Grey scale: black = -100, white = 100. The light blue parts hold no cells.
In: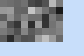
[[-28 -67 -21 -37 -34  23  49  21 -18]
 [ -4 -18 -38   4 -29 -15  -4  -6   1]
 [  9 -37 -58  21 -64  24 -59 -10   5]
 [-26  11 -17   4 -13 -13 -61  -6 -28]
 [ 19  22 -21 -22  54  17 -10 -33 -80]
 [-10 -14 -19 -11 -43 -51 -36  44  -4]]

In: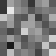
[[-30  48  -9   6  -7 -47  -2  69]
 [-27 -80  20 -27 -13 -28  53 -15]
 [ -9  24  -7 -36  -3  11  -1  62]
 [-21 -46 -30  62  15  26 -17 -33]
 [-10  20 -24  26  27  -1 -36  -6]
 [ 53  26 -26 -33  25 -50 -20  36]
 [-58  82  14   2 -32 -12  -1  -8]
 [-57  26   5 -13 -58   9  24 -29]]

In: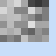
[[-13   6  -9  51  17  13  26]
 [ 44  34  44  -7 -22  16   1]
 [ 14  46  12  12  75  30  31]
 [ 42  48  50  25   9 -17  -2]
 [ 68  49   4   3  69  27  -2]
 [ 33  54  69  30 -46 -58 -43]]

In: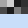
[[-43 -80  -3 -51]
 [ 30  63 -79 -62]]

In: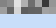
[[ 24 -21  67 -27 -23 -22  26  23]
 [  3  11  77  38 -14  31 -56  17]]

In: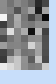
[[ 84  71  56  12  -3   1  60]
 [-55  36  55  14 -27  54 -43]
 [-49 -21  22 -10  -6  27 -39]
 [ 23   3   4  -2  65  29 -37]
 [-42  -9   6 -17  10  12 -38]
 [ -9  74   7  35 -87  44 -49]
 [-52 -11  30  -1  -5  11  11]
 [ 91 -12  34  -6 -43  -9 -92]
 [  9   0 -35   2  27 -78  28]
 [ 10 -10   9  -3 -19 -68 -45]]

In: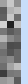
[[ 19  28 -28]
 [-52  -6  -3]
 [-14  28  49]
 [ -3   7 -19]
 [-12 -34 -19]
 [  4 -40 -38]
 [ 42   7  -8]
 [ -6 -29 -16]
 [ 65 -74  51]
 [-24  55 -15]
 [-29  40  50]
 [ 26  57  12]]

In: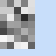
[[ 24 -22  84  90 -22]
 [ 94  77  18  -9  26]
 [-46 -13   3  37  14]
 [-25  26  25  -1   7]
 [ 24  83   7 -68 -13]
 [ 59  59 -44  81  73]
 [ 42  -6  63   0  76]]
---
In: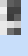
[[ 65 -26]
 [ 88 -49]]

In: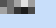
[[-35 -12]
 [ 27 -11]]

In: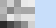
[[36 65]
 [44  4]]

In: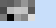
[[-24 -27]
 [-43  47]]

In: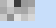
[[41 65]
 [32 51]]

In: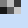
[[ -2  50]
 [-83 -29]]

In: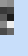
[[ 17   9]
 [-55 -48]]
